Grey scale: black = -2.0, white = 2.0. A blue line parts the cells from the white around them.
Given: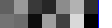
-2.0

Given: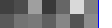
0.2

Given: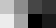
-1.6

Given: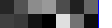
-1.8

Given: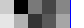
0.6

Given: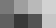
1.1

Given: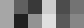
0.1
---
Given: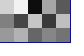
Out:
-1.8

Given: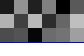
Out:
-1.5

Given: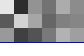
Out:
0.3

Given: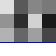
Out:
0.1

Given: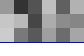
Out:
-0.7

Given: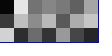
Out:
-0.2

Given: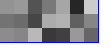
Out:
-0.7

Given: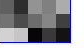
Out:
0.3

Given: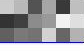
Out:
-0.7
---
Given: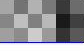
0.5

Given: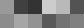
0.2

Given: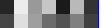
-0.9

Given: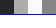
-1.4

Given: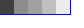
-1.0

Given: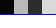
-1.9
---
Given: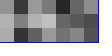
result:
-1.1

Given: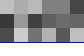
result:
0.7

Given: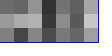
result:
-0.4

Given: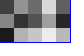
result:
0.3

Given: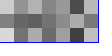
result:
0.3

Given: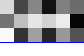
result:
-0.9

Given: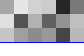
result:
1.6

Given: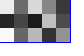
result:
-0.3

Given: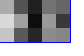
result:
-0.7
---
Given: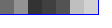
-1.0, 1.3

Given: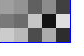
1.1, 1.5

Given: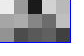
0.1, 1.7

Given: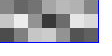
-1.1, 1.7

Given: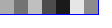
-0.8, 1.6

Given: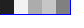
0.7, 1.8

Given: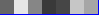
-1.1, 1.6

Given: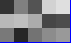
0.7, 1.5

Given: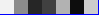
-1.0, 1.8
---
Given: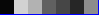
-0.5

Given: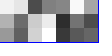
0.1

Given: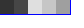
0.5

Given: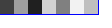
0.5

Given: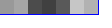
0.4

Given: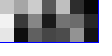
-0.5
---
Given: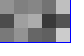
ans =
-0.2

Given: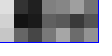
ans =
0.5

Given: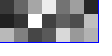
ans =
0.5

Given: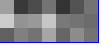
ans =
-0.7

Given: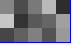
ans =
0.9

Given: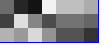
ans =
1.0

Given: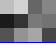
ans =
-0.4

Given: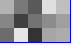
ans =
1.5
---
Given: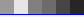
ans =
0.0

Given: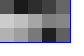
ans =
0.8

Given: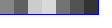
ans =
0.1

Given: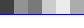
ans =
0.7

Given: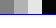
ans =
0.0

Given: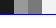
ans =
-0.1

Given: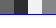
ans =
-0.4

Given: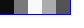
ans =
-0.1

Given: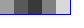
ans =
0.0
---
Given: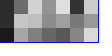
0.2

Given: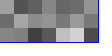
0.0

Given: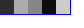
0.1

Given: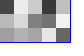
0.8

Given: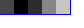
-0.9

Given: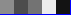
-0.2
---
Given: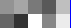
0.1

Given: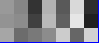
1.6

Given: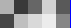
1.7

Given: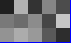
-0.9

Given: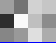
1.0

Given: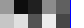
1.7
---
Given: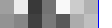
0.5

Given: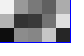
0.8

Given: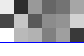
-0.9

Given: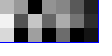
1.8

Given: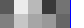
-0.6

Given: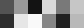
-0.7

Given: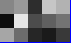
-1.8
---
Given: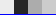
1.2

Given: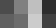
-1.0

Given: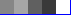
2.0

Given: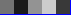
-1.1

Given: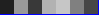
-0.9

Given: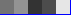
1.6
